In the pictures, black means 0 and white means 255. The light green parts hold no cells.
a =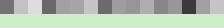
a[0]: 115
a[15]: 197
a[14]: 160
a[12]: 151

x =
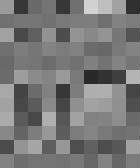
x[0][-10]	154
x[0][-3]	191
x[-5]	[162, 72, 91, 137, 69, 144, 162, 158, 144, 79]
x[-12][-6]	55
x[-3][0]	136
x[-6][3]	129
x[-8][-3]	115
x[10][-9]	148
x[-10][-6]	76
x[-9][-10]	112
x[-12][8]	162
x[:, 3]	[116, 113, 146, 131, 108, 132, 129, 137, 175, 152, 94, 117]
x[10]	[76, 148, 166, 94, 151, 78, 96, 77, 88, 161]
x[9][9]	115
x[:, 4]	[55, 121, 76, 123, 120, 154, 55, 69, 87, 93, 151, 114]
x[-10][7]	147
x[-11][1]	118
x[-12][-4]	210
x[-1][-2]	102
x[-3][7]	121
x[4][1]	120
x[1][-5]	124
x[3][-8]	118
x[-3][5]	124
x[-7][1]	157
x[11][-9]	110
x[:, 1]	[55, 118, 73, 125, 120, 157, 68, 72, 91, 101, 148, 110]
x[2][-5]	147
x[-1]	[130, 110, 116, 117, 114, 120, 103, 131, 102, 123]
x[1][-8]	118
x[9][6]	132

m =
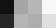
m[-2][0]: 17
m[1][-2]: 173
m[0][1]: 166
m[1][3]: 224

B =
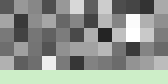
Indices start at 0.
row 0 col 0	88
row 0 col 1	152
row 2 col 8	191
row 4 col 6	130
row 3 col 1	160
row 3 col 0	110
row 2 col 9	255
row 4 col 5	54
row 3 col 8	115
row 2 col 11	124
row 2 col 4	124
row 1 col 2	141
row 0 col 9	69
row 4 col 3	238
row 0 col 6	95
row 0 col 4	152
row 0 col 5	216
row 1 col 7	183
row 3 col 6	162

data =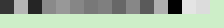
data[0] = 53
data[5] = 134
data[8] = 103
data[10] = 90
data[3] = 138

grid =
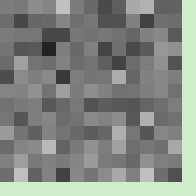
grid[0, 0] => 124
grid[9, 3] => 131
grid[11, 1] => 158
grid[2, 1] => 119
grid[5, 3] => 137
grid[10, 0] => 106
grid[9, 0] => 155
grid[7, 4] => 104
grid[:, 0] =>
[124, 108, 123, 116, 107, 77, 132, 113, 118, 155, 106, 128, 109]
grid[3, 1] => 86
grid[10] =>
[106, 133, 138, 186, 99, 122, 145, 125, 161, 111, 119, 112, 168]
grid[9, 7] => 103
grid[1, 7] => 81
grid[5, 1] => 139
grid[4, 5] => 109
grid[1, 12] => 109
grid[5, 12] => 126
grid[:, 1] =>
[121, 72, 119, 86, 160, 139, 130, 122, 86, 116, 133, 158, 191]
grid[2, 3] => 72
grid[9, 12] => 127
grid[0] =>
[124, 121, 141, 133, 192, 124, 104, 74, 94, 169, 178, 97, 98]
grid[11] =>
[128, 158, 121, 129, 122, 133, 155, 123, 118, 104, 144, 127, 123]
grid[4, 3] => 110
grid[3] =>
[116, 86, 89, 35, 126, 105, 128, 68, 112, 74, 91, 151, 144]
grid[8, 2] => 125
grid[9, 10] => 86
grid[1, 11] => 112
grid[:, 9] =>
[169, 128, 102, 74, 108, 101, 115, 86, 88, 118, 111, 104, 127]
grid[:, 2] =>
[141, 103, 118, 89, 115, 126, 145, 126, 125, 96, 138, 121, 98]
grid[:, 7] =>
[74, 81, 119, 68, 95, 118, 129, 93, 130, 103, 125, 123, 139]
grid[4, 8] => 67
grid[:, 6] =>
[104, 119, 114, 128, 115, 117, 142, 83, 137, 93, 145, 155, 117]

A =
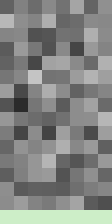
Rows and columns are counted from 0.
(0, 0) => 98
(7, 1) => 43
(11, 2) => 150
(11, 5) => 85
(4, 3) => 162
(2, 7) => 139
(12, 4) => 83
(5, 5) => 156
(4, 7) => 177
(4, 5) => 138
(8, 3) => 99
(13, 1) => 90
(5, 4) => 117
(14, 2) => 131
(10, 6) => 154
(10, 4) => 175
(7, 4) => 91
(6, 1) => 73
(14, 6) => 91
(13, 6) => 125
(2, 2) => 81
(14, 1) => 156
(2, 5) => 112
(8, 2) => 108
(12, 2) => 150
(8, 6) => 142
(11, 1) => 130
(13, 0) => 142
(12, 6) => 144
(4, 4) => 166
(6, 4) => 140
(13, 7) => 134
